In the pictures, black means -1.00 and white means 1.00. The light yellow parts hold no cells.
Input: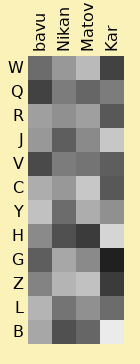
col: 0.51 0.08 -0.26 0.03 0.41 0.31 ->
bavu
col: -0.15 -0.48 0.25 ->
bavu
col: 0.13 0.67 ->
Kar

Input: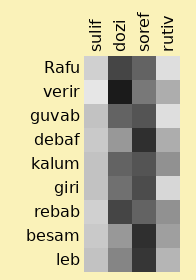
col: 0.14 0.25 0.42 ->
rutiv
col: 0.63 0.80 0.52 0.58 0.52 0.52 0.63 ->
sulif

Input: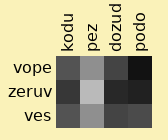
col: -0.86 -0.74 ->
podo
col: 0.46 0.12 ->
pez
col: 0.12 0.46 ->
pez

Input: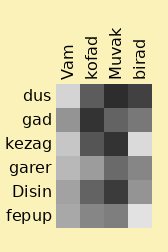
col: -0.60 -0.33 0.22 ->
kofad
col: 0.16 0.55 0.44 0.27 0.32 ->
Vam
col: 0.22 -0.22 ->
kofad
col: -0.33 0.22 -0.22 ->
kofad
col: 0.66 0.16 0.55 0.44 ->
Vam

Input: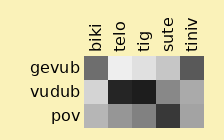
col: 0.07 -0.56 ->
sute
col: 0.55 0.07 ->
sute
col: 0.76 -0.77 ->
tig
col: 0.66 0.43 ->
biki

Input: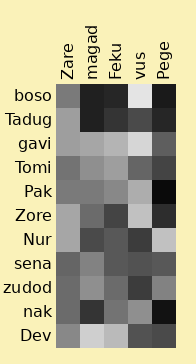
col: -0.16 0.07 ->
Zare
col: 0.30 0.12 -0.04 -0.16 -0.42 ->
magad
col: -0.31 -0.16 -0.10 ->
Feku
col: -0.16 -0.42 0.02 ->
magad
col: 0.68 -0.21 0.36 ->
vus
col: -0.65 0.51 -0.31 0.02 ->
Pege
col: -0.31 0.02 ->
Pege

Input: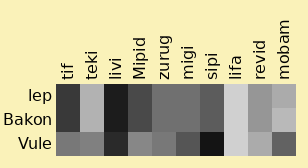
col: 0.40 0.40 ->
teki
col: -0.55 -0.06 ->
tif

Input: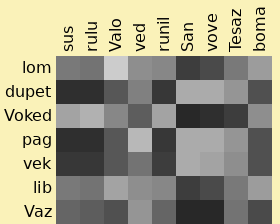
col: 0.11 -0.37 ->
boma
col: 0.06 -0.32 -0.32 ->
Valo
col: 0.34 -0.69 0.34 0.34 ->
San
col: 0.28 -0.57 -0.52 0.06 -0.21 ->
runil
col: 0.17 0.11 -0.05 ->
Tesaz
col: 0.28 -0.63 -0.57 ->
sus

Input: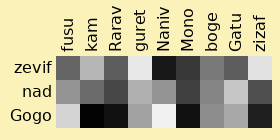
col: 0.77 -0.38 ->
zizaf
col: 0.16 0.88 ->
Naniv
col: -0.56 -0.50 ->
Mono
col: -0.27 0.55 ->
Gatu
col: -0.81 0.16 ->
Naniv
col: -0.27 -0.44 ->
Rarav
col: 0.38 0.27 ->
guret

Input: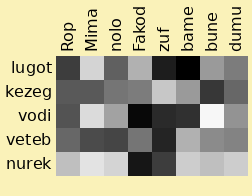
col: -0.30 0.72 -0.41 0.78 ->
Mima
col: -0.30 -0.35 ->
Rop

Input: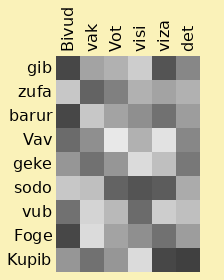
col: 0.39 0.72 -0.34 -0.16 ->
visi
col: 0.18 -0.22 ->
Vot

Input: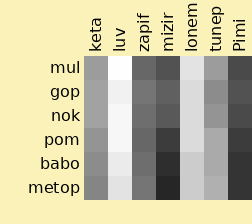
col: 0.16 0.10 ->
keta
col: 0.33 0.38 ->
tunep
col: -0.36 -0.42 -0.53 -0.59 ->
Pimi
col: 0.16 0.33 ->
tunep
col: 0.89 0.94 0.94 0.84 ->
luv

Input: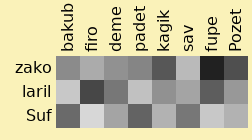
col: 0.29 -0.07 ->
sav
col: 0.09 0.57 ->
bakub
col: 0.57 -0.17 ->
bakub
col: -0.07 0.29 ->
deme
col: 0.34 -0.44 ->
firo
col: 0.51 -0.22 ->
padet
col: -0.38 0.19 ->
Pozet

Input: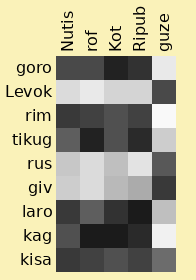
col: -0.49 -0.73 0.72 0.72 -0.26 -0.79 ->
rof
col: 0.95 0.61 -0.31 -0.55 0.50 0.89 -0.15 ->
guze

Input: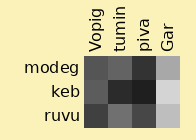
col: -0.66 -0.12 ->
tumin
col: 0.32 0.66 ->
Gar
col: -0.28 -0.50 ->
Vopig

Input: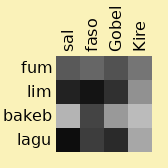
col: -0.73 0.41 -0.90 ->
sal
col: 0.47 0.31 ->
Kire

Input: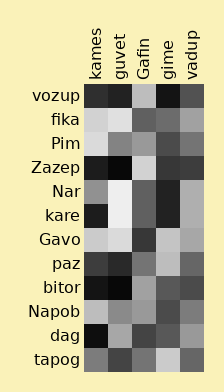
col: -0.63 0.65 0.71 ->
kames
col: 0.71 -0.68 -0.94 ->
guvet
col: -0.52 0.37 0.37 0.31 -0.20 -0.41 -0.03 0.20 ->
vadup
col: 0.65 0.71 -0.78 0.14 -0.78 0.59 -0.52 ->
kames
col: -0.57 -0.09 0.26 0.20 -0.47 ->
Gafin
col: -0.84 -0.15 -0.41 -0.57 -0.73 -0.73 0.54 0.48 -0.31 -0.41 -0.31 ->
gime

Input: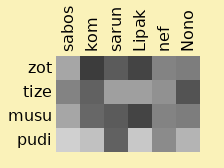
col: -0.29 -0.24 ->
sarun
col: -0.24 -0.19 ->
kom
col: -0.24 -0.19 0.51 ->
kom

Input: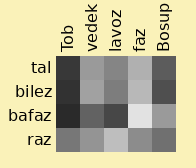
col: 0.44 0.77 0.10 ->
faz
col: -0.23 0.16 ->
vedek
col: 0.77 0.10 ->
faz
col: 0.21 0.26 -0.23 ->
vedek
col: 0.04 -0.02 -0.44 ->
lavoz
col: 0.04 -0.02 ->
lavoz
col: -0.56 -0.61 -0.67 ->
Tob

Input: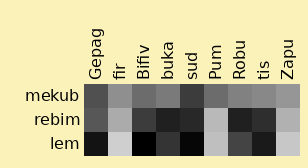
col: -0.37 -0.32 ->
Gepag
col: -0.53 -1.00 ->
Bifiv
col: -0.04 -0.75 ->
buka
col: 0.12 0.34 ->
fir

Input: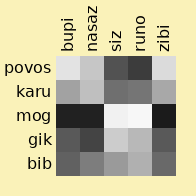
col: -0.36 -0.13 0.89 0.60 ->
siz
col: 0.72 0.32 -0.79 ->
zibi

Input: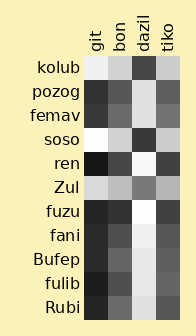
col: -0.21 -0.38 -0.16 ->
bon
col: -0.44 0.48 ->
bon
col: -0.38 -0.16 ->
bon
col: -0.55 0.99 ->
git
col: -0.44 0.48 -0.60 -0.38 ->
bon
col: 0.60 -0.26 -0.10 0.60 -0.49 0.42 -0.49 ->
tiko
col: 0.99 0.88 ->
dazil

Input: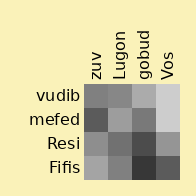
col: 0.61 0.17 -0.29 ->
Vos
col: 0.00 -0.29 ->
zuv
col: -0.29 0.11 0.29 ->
zuv

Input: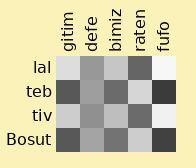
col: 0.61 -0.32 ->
gitim
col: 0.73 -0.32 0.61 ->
gitim
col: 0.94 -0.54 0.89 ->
fufo

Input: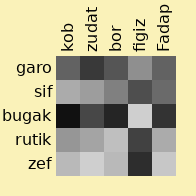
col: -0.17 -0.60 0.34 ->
Fadap
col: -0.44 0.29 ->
zudat

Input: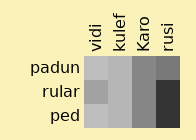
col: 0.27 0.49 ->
vidi
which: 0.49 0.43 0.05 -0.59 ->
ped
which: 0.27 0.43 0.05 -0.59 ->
rular

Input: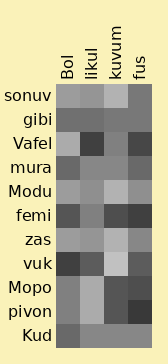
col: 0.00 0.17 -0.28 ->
likul
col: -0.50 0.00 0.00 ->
Bol
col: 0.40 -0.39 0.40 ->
kuvum
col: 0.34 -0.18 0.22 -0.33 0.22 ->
Bol
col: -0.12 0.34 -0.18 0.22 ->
Bol

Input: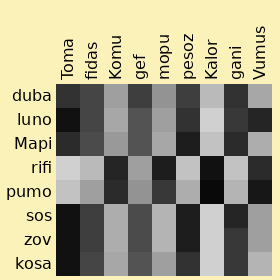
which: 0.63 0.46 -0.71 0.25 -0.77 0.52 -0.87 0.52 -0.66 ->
rifi
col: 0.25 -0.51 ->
fidas

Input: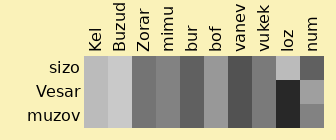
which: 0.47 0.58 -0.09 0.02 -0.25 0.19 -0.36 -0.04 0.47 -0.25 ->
sizo
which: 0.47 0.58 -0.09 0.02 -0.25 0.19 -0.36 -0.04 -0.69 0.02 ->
muzov
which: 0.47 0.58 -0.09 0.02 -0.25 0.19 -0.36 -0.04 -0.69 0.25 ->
Vesar

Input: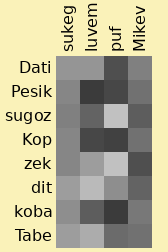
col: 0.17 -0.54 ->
luvem
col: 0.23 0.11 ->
sukeg
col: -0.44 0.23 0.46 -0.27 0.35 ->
luvem

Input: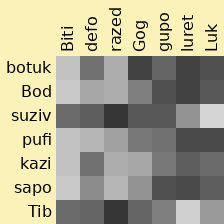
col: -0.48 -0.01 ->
Gog
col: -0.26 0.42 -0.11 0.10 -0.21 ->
defo
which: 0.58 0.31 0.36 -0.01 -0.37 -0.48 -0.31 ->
Bod

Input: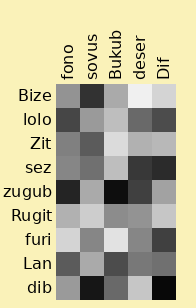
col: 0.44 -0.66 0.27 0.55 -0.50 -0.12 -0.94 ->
Dif
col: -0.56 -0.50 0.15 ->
deser
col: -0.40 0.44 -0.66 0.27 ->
Dif
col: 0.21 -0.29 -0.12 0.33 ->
sovus

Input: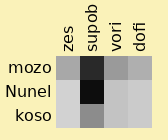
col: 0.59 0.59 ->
dofi
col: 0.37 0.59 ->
dofi
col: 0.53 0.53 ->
vori
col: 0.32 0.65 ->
zes

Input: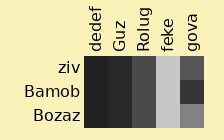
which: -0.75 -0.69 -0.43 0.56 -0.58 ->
Bamob
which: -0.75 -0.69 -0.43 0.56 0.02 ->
Bozaz
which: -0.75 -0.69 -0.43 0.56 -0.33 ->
ziv
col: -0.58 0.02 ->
gova

